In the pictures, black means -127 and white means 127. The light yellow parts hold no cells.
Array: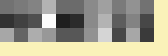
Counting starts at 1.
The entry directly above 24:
123
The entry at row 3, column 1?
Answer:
39
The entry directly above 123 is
51
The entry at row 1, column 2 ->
-5
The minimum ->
-96
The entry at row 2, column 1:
-77
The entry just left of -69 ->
39
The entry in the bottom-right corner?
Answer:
-69
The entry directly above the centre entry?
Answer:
-20
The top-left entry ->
-13
